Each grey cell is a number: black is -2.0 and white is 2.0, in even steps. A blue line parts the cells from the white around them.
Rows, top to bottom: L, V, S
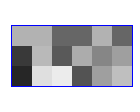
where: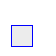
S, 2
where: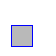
V, 1
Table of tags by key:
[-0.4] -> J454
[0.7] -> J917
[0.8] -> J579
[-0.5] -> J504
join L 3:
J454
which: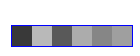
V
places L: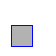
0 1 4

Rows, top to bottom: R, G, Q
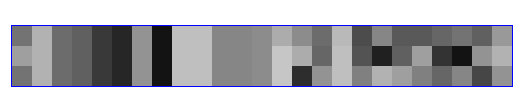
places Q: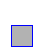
1 18
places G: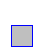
8 9 16
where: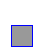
R, 24

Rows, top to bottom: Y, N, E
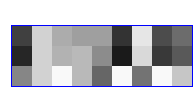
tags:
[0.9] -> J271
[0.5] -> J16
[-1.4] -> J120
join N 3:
J271
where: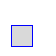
N, 6
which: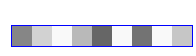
E
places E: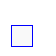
2 5 7
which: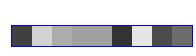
Y

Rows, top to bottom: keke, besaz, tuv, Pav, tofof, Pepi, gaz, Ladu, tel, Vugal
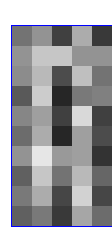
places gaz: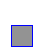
0
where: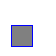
Pav, 4
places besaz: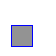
0 3 4
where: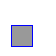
gaz, 2
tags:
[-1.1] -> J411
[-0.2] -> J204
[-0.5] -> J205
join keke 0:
J204
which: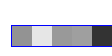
gaz

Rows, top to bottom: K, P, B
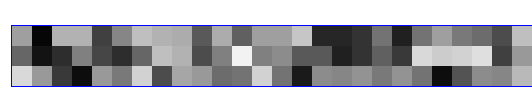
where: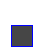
P, 4
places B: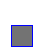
11 13 20
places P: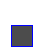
9
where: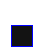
P, 1
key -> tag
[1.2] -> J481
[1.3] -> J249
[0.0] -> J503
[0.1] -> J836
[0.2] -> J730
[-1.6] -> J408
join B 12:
J249
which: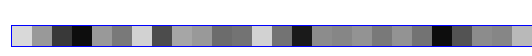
B
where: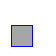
B, 8

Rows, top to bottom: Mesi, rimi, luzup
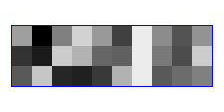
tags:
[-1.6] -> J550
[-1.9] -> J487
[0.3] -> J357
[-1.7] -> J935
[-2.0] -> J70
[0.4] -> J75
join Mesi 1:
J70
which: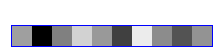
Mesi
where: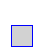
Mesi, 3
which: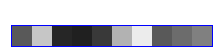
luzup
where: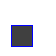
Mesi, 5
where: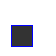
rimi, 0

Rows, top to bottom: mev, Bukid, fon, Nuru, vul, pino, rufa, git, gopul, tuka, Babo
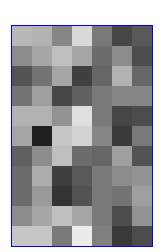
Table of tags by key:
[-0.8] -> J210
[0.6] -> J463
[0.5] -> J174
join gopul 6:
J174
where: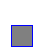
Babo, 4
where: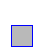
mev, 0

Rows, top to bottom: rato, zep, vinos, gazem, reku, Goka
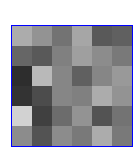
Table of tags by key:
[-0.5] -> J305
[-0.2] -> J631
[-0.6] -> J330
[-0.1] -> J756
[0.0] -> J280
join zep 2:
J280
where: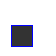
gazem, 0
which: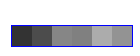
gazem
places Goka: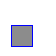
0 2

